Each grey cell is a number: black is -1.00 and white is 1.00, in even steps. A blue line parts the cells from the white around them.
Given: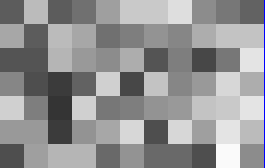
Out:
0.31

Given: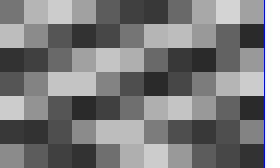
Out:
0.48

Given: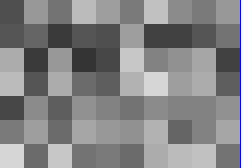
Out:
-0.33

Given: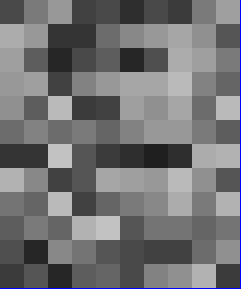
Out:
0.35

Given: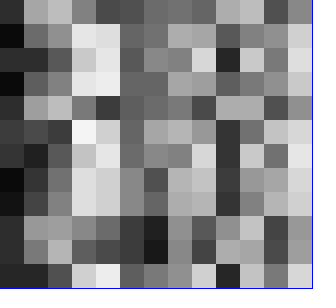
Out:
-0.92
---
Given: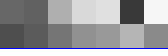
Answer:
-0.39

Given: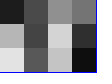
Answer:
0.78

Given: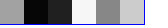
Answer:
0.27

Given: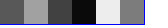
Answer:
-0.31

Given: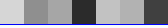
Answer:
0.67

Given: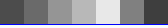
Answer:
-0.40

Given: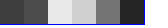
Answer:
-0.51

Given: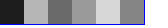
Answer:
-0.77

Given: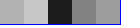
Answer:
0.39
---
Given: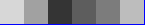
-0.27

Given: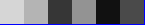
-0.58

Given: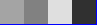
0.01

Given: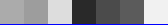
-0.41

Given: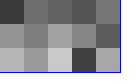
-0.49

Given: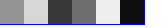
-0.56

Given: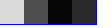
-0.67
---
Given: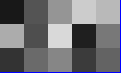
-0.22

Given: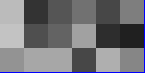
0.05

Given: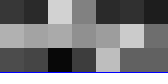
-0.24

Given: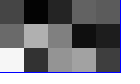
-0.51

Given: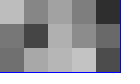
-0.40

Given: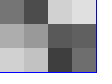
-0.14
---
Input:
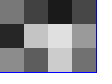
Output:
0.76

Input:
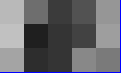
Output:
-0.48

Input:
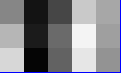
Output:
0.91

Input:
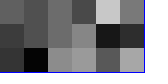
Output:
-0.82

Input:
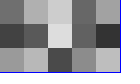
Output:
-0.24

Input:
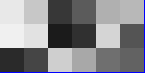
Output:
0.67

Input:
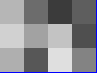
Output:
0.53

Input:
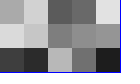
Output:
0.11
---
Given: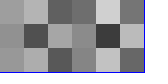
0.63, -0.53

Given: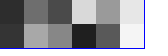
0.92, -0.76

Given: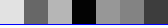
0.77, -0.98

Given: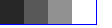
1.00, -0.70

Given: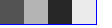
0.85, -0.70

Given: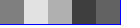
0.77, -0.51
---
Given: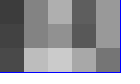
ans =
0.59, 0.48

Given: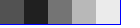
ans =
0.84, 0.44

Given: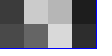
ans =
0.70, 0.59

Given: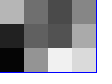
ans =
0.89, 0.71

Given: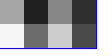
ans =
0.93, 0.61

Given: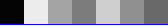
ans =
0.85, 0.62

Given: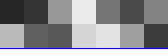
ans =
0.84, 0.78

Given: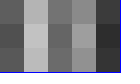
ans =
0.52, 0.47

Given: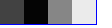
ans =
0.84, 0.05

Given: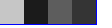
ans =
0.55, -0.27
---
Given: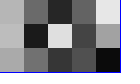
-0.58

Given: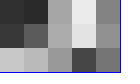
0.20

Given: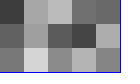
0.09

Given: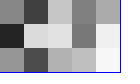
0.40

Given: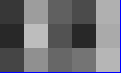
-0.19

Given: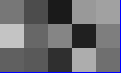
-0.63

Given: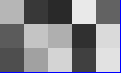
0.66
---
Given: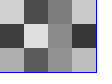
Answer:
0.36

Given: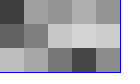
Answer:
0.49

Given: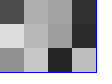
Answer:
0.12

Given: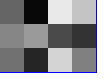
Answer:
-0.11

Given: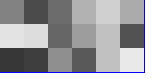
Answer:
-0.57

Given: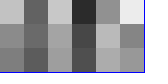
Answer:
-0.01
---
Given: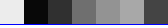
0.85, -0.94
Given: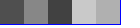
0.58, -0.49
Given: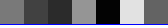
0.77, -0.98
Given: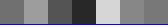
0.68, -0.69
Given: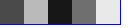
0.83, -0.82
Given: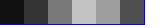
0.53, -0.87
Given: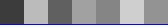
0.62, -0.53
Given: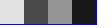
0.77, -0.81
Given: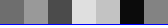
0.75, -0.91
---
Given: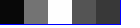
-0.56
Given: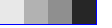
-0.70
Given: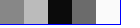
0.96
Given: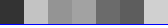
0.63
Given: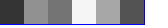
-0.36
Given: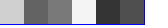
-0.38
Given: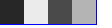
0.41
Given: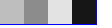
-0.83
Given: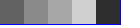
-0.65
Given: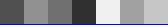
0.55
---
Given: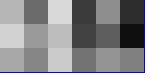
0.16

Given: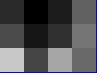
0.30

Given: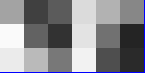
-0.39

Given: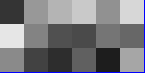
-0.77

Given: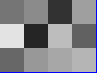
0.31

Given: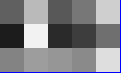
0.08

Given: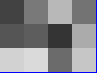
-0.16
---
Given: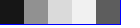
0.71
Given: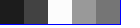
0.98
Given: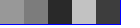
-0.68
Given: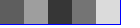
-0.58
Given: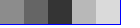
-0.59
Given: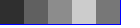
0.10
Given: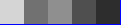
0.12
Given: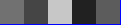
0.56
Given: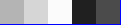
0.97
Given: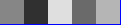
0.75
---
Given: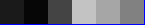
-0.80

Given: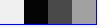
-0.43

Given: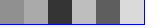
-0.26

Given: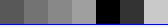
-0.60

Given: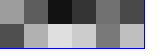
-0.59

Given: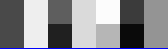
-0.75
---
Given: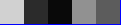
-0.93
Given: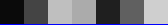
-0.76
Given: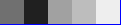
0.26
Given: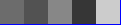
0.06
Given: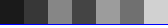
0.22
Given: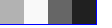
0.95
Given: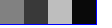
-0.55
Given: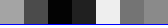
0.87
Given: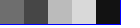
0.47
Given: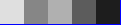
0.38
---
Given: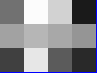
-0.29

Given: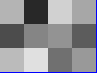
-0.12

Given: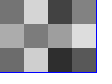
-0.64

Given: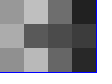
-0.20

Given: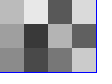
-0.07

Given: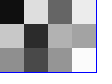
0.17

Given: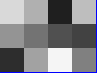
0.92
